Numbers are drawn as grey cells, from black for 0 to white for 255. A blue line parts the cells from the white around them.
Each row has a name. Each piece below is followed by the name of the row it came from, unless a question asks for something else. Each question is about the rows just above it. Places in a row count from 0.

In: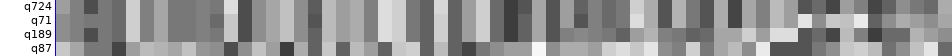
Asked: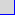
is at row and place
q724, 27
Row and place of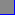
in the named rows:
q189, 37
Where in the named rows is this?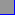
q87, 10
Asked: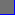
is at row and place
q87, 59
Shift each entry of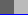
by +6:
104 193
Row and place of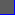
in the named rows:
q724, 18

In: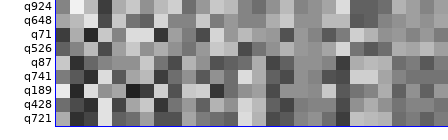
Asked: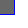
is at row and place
q87, 2
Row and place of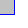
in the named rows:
q721, 21
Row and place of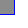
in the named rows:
q189, 18

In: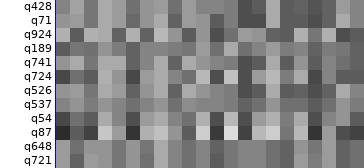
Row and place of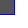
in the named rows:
q428, 18
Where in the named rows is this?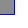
q537, 9
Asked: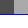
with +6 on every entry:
84 176
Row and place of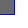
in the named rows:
q71, 5
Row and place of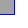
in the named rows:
q428, 1
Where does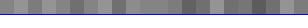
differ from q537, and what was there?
17, 112

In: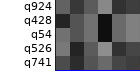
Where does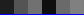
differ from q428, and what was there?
0, 36
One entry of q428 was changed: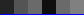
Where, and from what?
2, 113
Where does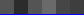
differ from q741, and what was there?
0, 76

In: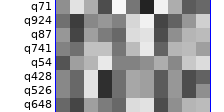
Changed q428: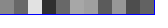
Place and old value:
4, 112
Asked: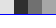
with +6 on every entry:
232 53 118 173

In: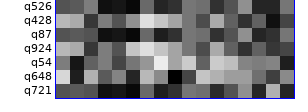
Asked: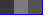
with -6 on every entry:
49 119 77
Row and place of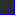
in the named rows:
q721, 11
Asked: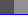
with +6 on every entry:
89 150
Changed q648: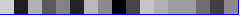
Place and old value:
0, 215

